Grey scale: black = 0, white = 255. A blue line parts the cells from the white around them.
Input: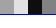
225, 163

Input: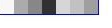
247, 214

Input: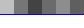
192, 141

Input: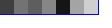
207, 164

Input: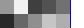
241, 197

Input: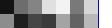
243, 224

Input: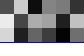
235, 214

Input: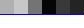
199, 176

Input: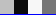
247, 192

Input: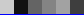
204, 162
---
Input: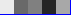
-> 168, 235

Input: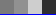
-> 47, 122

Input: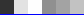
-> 194, 50

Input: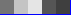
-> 63, 116

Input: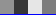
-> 125, 146

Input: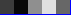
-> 103, 60

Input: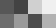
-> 240, 109
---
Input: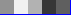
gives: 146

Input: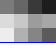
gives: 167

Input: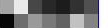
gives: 154

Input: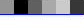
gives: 0

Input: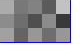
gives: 161

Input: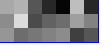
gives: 119

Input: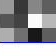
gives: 184

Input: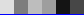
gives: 125

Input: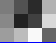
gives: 217
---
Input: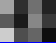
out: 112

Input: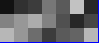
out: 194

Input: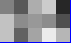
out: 204

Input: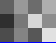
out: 108

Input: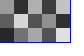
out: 60

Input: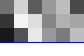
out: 189

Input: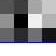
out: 165

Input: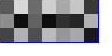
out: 198

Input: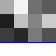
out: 112
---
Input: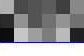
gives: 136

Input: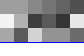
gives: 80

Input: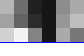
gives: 170

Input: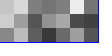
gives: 117

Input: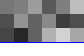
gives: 189

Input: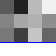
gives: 241

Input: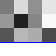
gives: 229

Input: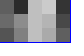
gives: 52
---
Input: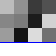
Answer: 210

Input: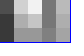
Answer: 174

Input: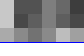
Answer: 72

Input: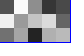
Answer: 101

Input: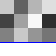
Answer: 46

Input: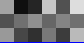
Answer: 112
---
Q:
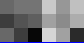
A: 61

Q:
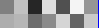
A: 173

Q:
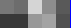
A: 56

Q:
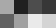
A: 97

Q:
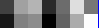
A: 23

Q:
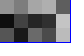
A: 14

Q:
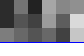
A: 44
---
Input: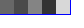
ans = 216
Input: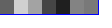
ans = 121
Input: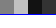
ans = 51
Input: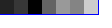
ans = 205
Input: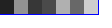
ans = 206
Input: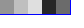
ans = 107
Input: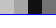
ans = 115
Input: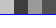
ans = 82
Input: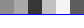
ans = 93
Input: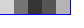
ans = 180
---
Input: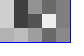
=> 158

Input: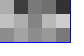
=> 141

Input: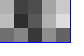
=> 56

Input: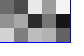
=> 189

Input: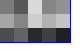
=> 41

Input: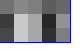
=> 167
